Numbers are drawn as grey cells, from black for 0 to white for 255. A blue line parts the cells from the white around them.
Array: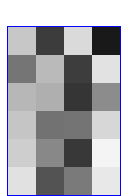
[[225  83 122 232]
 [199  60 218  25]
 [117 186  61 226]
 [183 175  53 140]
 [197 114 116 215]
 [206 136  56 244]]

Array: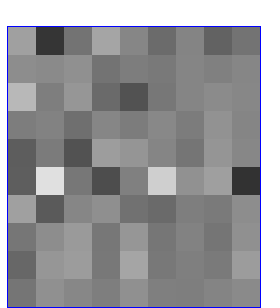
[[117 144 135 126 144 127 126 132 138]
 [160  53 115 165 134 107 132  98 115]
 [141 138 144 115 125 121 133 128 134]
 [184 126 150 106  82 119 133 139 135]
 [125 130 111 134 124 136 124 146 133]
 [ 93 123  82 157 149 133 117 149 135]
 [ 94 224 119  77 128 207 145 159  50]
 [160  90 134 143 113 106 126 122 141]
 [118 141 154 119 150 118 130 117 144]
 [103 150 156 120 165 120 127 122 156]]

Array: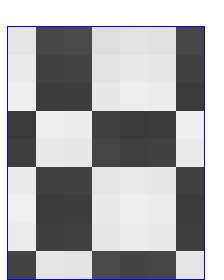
[[ 67 229 227  73  67  70 229]
 [228  70  72 222 227 225  70]
 [234  65  66 227 233 231  64]
 [239  60  61 232 238 236  59]
 [ 57 238 236  64  58  60 239]
 [ 62 233 231  69  63  65 234]
 [235  63  65 228 234 232  63]
 [240  59  61 233 239 236  59]
 [236  62  64 230 236 233  62]]

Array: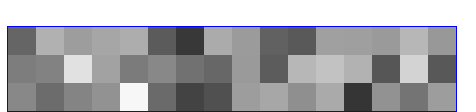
[[136 108 132 146 247 106  67  80 157 167 143 170  53 146 116 157]
 [101 177 157 166 173  91  56 171 155  97  89 160 159 154 183 152]
 [125 130 225 162 123 136 113 103 154  92 183 194 178  86 211  88]]

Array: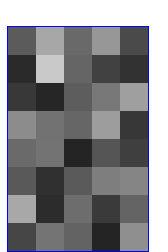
[[ 70 116  99  36 143]
 [ 91 167 105 151  74]
 [ 42 201 101  65  50]
 [ 56  38  93 120 159]
 [140 114 102 157  55]
 [106 115  36  85  63]
 [ 89  48  90 126 133]
 [168  44 109  58 100]]

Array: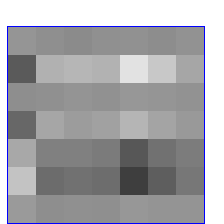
[[154 142 144 143 151 148 148]
 [149 143 139 144 145 141 146]
 [ 90 177 182 178 226 200 166]
 [142 144 148 145 151 149 146]
 [103 166 156 161 181 164 153]
 [168 128 128 123  87 113 124]
 [195 108 113 109  62  94 119]]

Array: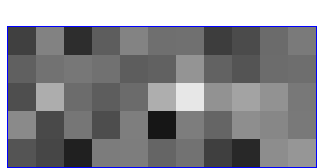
[[ 84  70  32 124 125 101 114  63  40 141 150]
 [ 64 130  45  93 131 111 112  61  75 107 122]
 [ 96 114 119 113  93  97 148  98  84 108 110]
 [ 78 173 108  93 107 174 231 146 163 146 120]
 [138  73 118  77 126  22 125 101 142 135 121]]

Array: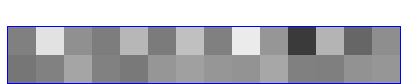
[[118 129 165 129 121 150 160 150 147 167 128 127 146 150]
 [128 226 144 125 183 123 192 128 235 150  58 180 102 142]]
